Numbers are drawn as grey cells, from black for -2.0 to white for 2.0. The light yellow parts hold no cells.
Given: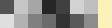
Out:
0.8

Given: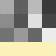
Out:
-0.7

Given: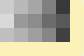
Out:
0.4

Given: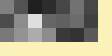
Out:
0.2

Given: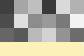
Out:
1.5

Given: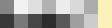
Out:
-0.1

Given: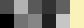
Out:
-0.2

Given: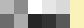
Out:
0.7

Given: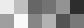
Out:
1.9
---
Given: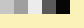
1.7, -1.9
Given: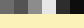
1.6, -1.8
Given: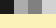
1.3, -1.6
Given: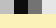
1.6, -1.8
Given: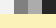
1.8, -1.4
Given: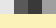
1.6, -1.1
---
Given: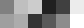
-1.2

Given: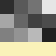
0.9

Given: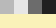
-0.3

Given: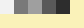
0.5

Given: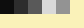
-0.6

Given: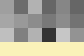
0.8

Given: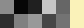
0.4
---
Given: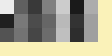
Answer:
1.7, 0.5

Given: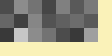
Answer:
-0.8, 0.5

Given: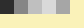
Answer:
-1.3, 0.6

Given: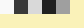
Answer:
1.9, 0.5

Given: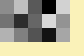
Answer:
0.2, 0.6

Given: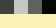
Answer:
-1.0, -1.9

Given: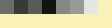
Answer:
-0.3, 1.6

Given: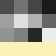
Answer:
-0.8, 1.7

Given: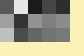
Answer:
-0.6, -0.1
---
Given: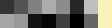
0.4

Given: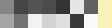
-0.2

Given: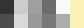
1.4

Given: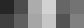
-0.5

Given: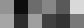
-1.3

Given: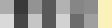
-0.9

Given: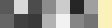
-1.0

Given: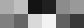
-0.4

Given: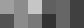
0.2

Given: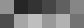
0.6
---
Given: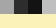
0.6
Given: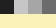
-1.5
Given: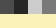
-0.8
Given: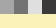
0.6
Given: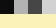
-1.8
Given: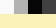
1.9
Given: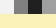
1.8
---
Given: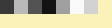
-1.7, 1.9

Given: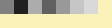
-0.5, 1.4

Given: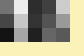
-1.2, 1.7

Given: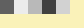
0.9, 1.7

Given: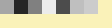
1.7, 1.7

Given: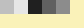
-1.5, 1.6

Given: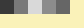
1.4, 1.4
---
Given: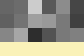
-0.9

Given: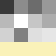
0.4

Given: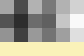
1.3

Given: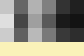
-1.5

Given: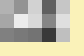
1.1

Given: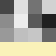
1.3

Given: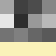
0.1

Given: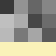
0.1

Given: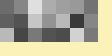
-0.2
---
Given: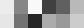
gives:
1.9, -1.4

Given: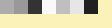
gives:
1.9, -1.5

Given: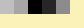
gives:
1.0, -2.0

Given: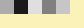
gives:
1.5, -1.6

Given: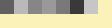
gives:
1.1, -1.1

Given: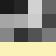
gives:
1.3, -1.6
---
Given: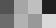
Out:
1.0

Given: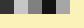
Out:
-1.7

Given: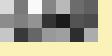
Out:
-0.3

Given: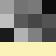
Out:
-0.1

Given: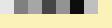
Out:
-1.8

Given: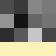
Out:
0.1

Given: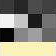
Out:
-0.8

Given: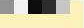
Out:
-1.3

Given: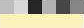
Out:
-0.9

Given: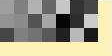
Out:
-1.2
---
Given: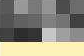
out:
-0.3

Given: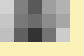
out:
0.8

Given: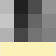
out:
0.3

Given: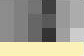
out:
0.7

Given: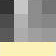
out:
-0.2

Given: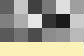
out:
0.5

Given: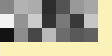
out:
0.6

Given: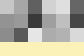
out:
-0.4

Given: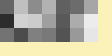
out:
0.6
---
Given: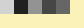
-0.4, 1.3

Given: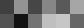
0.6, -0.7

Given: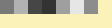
0.2, -0.1

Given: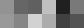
-0.1, 0.4

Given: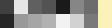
-0.3, -1.4

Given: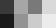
1.4, -1.6

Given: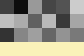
1.2, -1.2

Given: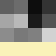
-1.2, 0.2
